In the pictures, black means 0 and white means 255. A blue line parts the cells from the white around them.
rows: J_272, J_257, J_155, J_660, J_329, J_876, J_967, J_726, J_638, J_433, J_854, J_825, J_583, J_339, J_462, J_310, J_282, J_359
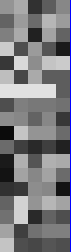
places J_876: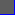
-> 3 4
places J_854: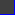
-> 1 3
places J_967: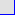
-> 0 1 2 3
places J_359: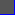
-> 3

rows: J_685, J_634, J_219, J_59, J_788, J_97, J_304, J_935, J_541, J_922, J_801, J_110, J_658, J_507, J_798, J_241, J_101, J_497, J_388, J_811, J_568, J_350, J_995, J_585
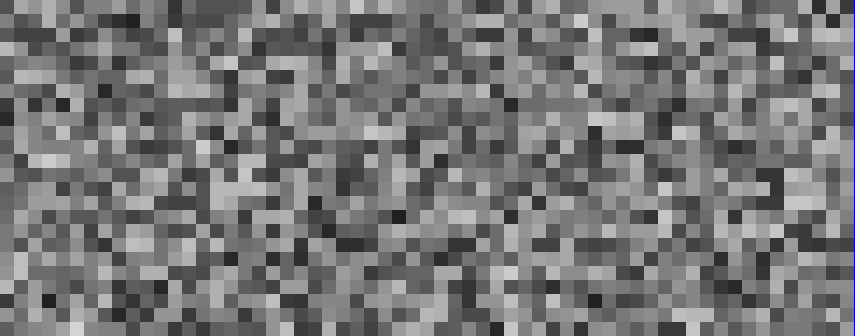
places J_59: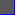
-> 19 21 38 48
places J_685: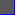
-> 17
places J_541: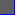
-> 8 12 53
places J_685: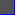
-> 0 5 14 15 16
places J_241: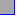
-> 1 13 18 19 30 51 53 59

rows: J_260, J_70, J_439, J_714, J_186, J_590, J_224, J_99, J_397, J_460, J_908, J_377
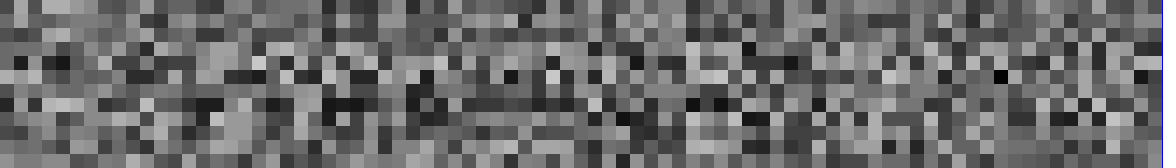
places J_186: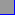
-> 16 29 40
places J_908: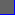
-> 20 25 55 68 69 74 77 80
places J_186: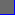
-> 0 19 46
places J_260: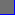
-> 20 21 71 73
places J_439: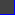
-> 1 25 26 33 36 40 71 79
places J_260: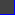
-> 14 31 55
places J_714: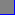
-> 3 14 33 48 50 55 61 63

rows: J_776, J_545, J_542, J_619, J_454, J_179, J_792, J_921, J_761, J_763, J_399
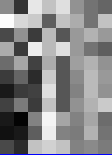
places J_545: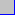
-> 4 7
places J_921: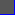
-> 4

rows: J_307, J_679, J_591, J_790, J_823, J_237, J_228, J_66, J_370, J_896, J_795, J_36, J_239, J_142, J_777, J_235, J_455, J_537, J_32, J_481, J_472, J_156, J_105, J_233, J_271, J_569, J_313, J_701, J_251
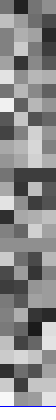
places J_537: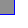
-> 0 1 2 3
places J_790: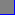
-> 0
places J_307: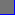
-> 0 2
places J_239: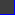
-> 1 2 3
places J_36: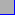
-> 3

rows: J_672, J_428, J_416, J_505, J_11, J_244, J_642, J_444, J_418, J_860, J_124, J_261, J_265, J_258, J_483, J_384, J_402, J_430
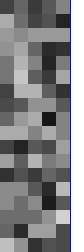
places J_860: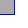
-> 0 1 3
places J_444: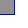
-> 2 3
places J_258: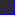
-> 3
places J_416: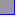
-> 0 2 3 4
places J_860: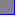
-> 2 4
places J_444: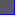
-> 1 4

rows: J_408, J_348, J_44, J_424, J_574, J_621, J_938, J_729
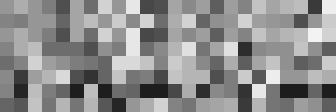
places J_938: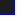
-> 5 7 10 11 20 21 23
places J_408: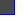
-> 10
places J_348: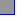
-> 2 3 7 16 19 22
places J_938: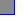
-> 15

